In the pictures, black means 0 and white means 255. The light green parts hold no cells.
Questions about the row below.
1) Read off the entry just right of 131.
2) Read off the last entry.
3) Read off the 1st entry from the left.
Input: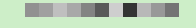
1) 89
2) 116
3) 145

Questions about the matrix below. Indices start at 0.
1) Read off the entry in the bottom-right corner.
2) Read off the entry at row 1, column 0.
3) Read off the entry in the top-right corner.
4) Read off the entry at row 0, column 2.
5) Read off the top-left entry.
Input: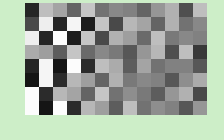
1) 150
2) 73
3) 190
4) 164
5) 37

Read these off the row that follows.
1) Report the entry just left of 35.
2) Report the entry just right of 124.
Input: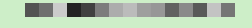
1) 203
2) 172

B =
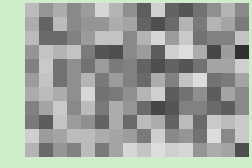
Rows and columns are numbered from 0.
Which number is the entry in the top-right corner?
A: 137
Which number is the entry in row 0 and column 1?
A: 149
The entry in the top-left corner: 187
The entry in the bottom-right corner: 79
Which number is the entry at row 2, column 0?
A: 187
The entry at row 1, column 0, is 172
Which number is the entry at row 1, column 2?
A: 187
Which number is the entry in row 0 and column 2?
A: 172
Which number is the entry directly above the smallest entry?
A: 195
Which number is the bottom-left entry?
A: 180
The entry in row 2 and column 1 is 106
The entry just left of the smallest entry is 156
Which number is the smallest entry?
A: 49

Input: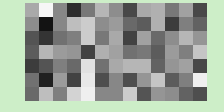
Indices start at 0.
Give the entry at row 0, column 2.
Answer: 135
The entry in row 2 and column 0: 84
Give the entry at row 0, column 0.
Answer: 169
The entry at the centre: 161
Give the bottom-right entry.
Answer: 78
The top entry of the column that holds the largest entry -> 246
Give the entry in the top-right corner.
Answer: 72
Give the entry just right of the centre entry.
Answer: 113
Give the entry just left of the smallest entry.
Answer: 141
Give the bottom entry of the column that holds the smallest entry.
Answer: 190
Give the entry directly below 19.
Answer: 52
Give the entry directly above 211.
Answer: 66
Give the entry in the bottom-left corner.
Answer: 105
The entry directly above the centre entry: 169
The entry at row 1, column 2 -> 135
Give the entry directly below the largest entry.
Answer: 19

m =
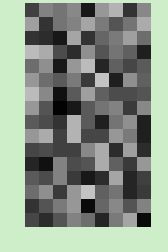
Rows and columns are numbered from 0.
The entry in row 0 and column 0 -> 64
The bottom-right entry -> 10
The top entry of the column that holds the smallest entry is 116
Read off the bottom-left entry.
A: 70
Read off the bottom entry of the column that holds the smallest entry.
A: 84
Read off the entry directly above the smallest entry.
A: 16
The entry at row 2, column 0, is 51
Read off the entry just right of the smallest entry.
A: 24
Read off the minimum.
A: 2
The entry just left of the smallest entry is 84
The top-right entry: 136
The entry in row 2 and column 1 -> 44
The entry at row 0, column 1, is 130
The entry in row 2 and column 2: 24
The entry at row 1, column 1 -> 51
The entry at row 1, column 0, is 159

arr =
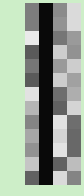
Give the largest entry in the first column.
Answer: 234
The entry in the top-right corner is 218
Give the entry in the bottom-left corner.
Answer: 97
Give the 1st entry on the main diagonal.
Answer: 125
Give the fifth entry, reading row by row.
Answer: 125
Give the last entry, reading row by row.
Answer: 132
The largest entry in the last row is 218
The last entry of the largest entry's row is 154
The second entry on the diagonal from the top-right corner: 146
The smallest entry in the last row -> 9
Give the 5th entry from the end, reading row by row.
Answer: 189
